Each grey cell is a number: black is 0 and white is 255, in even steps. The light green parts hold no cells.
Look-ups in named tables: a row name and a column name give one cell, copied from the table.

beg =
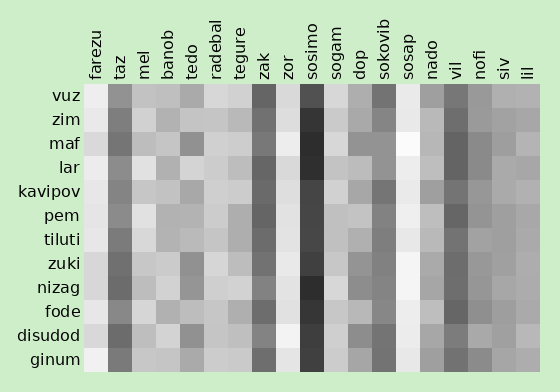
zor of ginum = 229
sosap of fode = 237
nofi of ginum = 139
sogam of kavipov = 209
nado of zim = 185
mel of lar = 225
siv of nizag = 167
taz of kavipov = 132
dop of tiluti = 176

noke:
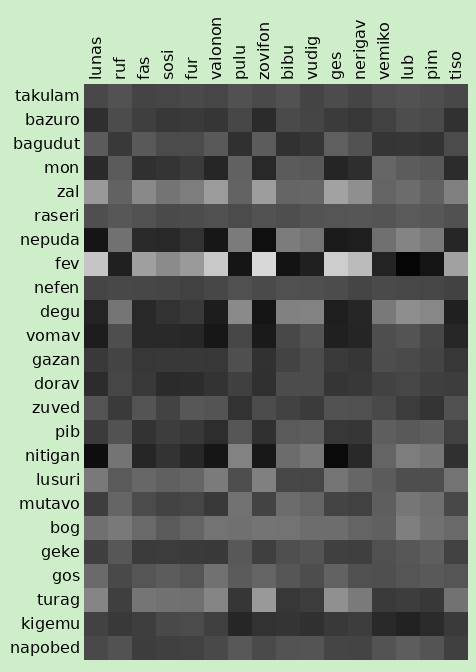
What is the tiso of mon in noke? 44
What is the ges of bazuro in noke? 59
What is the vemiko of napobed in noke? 83
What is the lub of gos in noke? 85
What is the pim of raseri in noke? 87
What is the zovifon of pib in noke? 48
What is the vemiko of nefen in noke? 74
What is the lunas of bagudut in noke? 91
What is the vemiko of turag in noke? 58
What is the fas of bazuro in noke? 63
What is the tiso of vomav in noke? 39
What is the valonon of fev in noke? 200
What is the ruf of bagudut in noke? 57
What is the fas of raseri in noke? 82
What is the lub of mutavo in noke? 118
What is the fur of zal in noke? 125
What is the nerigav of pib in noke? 54

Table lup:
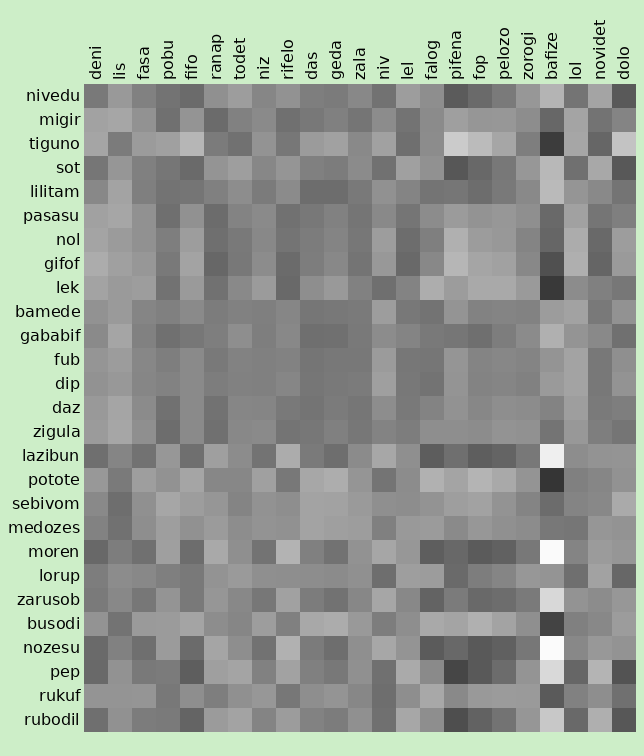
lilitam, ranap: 128
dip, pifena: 148
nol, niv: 157
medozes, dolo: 147
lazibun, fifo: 111
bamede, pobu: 128
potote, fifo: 165
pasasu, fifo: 145
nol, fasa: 145
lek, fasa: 157
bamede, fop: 130
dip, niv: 159
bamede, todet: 129
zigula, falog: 142
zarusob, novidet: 140
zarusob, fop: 105
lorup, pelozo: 133
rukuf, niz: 151

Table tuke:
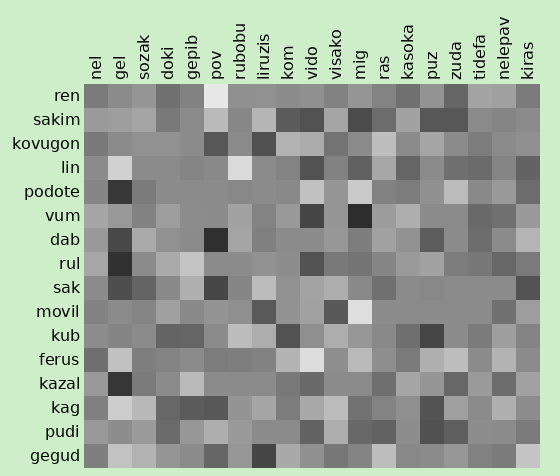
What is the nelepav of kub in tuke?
158
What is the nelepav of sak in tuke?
139
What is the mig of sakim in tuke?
76
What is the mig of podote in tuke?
202
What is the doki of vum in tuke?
157
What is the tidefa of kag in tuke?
138
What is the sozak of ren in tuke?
149
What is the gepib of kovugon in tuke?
139
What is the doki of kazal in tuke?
139
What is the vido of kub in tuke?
143
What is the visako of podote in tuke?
149
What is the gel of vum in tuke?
152
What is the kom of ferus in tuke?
179
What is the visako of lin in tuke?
129
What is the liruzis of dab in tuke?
128
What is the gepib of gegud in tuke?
139
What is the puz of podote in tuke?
144
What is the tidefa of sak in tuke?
139

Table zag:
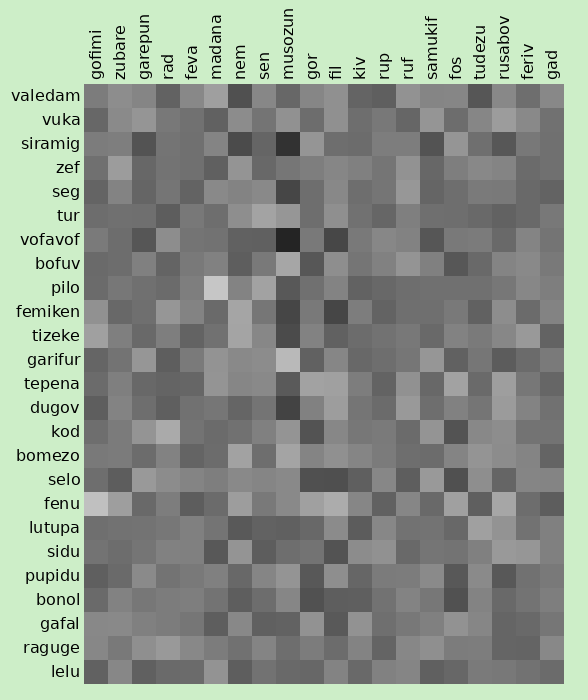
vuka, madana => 97
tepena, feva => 102
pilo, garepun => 112
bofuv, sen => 121
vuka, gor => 109
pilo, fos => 112
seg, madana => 137
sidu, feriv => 150
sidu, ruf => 105
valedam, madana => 159

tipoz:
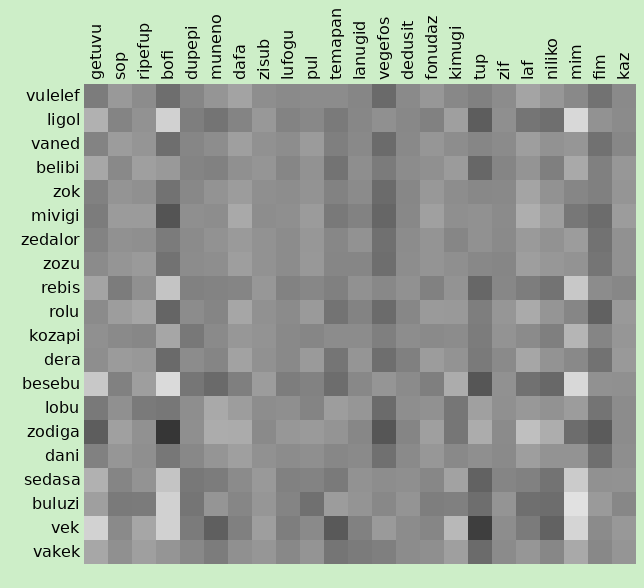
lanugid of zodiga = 135
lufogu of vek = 126
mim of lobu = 156
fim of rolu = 97
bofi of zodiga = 54
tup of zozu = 136
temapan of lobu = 157
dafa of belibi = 144
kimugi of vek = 184
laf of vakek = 150
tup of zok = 136
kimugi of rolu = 153
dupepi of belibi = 132
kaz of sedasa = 146
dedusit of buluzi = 148
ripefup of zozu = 154

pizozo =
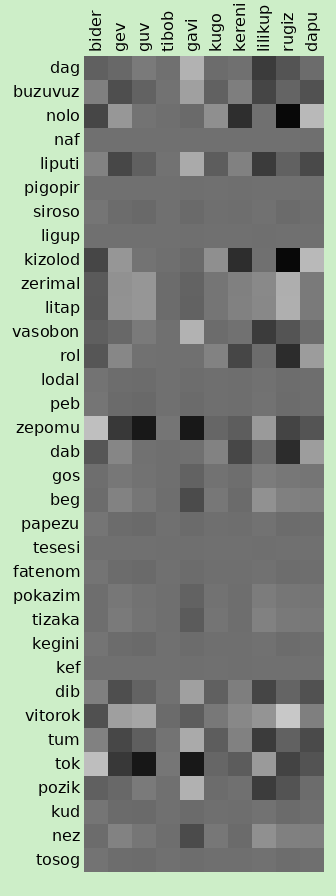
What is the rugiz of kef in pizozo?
112
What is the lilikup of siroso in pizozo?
113
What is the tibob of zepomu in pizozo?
117
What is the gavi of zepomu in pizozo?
24
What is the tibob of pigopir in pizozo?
112
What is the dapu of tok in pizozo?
83
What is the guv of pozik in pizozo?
122
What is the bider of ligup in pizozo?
112
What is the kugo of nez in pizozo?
119
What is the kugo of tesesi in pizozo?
112
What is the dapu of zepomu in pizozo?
84

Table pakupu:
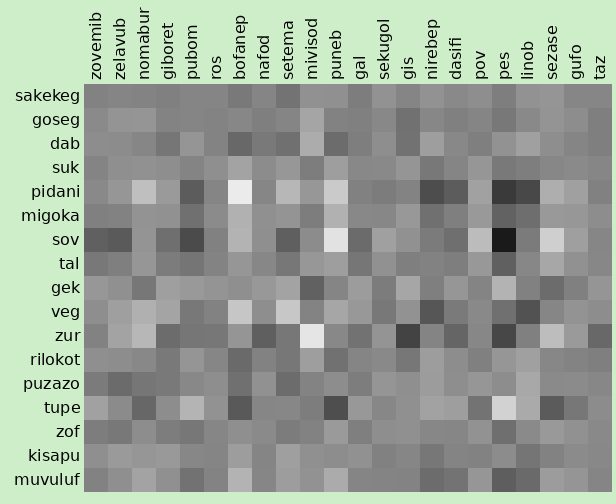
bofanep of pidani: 235
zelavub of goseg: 148
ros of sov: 129
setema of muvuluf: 157
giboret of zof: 125
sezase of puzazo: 138
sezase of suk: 135
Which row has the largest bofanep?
pidani

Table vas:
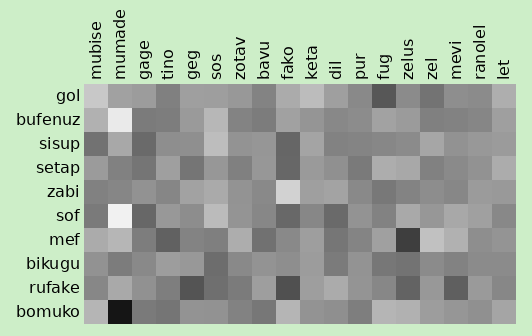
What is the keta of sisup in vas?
164
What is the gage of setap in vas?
117
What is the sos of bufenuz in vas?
183
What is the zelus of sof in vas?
169
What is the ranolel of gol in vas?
139
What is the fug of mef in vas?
160
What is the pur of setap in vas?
122

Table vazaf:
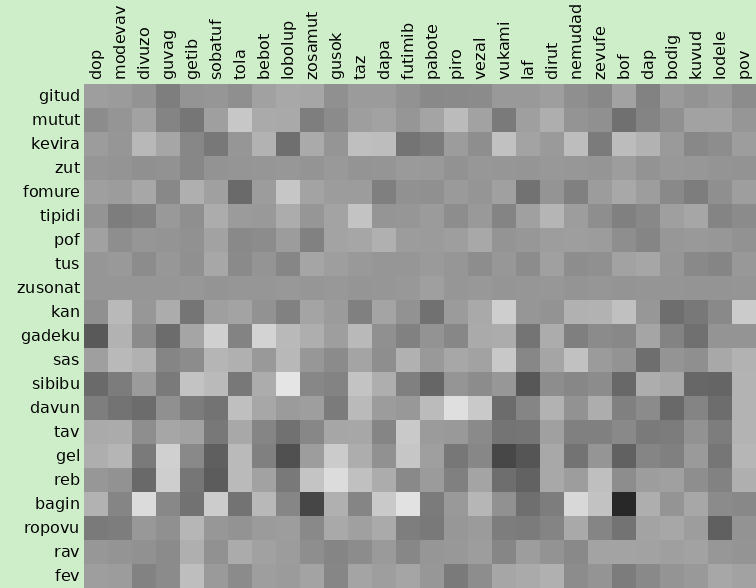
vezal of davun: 201
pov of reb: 175
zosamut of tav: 135
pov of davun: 179
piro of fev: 122
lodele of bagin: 139

